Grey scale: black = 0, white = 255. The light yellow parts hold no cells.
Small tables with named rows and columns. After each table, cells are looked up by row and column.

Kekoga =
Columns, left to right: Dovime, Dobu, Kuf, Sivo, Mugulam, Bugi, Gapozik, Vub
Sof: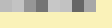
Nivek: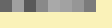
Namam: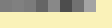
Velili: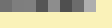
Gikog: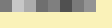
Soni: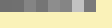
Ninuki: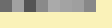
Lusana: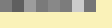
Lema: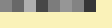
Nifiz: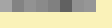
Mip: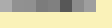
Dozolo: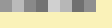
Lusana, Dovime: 124
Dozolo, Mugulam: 208
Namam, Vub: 163
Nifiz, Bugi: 97
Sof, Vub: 167
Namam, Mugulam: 136
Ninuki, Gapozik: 159
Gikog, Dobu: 199

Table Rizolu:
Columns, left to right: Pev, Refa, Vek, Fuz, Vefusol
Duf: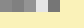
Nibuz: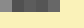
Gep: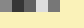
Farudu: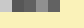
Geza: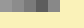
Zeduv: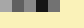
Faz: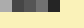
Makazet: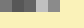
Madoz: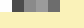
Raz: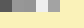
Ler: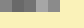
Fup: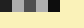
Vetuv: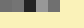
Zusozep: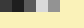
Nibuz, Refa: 81
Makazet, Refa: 87
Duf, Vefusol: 118
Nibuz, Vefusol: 103
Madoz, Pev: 254
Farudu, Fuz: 144
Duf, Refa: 128
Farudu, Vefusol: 98
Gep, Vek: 97
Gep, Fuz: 221
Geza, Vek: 122
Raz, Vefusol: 163
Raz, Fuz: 239

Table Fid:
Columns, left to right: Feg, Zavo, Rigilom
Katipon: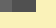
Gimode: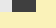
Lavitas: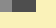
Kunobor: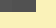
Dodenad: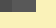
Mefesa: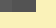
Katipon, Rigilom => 80
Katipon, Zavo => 80
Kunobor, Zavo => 81
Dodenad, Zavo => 88
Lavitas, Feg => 138
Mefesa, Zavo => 83
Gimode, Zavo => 63
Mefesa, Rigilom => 83
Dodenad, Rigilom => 88
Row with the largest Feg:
Gimode

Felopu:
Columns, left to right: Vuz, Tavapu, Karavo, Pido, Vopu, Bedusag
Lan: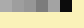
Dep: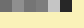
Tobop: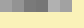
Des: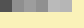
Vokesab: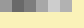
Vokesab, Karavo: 125
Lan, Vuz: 171
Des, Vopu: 186
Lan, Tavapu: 158
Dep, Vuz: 110
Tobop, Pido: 118
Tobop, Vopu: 177
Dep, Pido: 125
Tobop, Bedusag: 162
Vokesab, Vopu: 205
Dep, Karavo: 117
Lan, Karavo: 150
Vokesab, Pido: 167
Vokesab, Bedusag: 178
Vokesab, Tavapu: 105
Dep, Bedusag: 39
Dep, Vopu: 197
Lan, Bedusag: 12
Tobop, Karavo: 122
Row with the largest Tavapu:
Lan

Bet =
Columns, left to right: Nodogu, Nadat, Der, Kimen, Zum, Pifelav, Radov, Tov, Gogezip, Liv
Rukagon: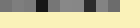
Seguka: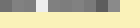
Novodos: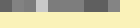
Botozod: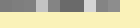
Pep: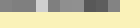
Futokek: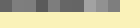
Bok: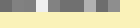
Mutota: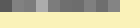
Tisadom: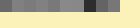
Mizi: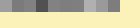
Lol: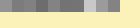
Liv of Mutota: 132
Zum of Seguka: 128
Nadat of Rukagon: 126
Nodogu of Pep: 131
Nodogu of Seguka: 112
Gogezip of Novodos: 95
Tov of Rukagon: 44
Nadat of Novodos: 130
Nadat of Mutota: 129
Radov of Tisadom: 136
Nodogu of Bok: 109
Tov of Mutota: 127
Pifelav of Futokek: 102

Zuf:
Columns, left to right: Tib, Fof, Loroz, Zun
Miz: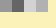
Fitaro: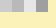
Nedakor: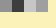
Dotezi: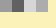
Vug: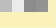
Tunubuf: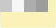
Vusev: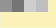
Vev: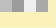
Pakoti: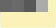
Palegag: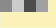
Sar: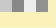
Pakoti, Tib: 102
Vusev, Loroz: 206
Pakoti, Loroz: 88
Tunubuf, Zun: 156
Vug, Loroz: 140
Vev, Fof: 155
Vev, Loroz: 239
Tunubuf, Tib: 201
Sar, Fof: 136
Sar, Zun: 145
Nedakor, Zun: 159
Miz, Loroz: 210
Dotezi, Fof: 97
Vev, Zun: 169
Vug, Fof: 235

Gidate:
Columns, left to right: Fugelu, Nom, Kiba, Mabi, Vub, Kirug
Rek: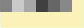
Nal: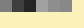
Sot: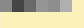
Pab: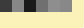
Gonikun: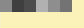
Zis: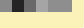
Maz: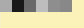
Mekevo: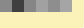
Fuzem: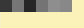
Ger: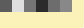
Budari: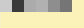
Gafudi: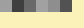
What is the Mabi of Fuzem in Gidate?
116
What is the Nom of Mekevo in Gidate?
63
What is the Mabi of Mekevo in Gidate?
161
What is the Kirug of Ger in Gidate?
136
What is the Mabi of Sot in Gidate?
149
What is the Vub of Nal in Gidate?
142
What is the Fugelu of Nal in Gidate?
126
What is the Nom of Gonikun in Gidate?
63
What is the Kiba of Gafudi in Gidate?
105
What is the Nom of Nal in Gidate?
63
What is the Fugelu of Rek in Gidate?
130
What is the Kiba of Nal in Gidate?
38
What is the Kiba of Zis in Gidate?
105
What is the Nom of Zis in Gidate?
36
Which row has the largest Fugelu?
Budari

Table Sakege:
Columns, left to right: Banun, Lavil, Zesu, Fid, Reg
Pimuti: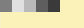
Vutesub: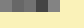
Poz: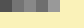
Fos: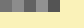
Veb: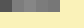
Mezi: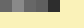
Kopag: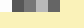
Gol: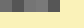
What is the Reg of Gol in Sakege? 86
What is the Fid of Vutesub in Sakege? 68
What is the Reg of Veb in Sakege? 119
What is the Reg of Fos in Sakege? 84
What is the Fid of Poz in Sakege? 110
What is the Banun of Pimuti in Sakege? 126
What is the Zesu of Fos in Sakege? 98
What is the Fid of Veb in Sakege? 124
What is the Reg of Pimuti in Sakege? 58
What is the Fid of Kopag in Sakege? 185
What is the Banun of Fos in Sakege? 115
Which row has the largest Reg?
Poz

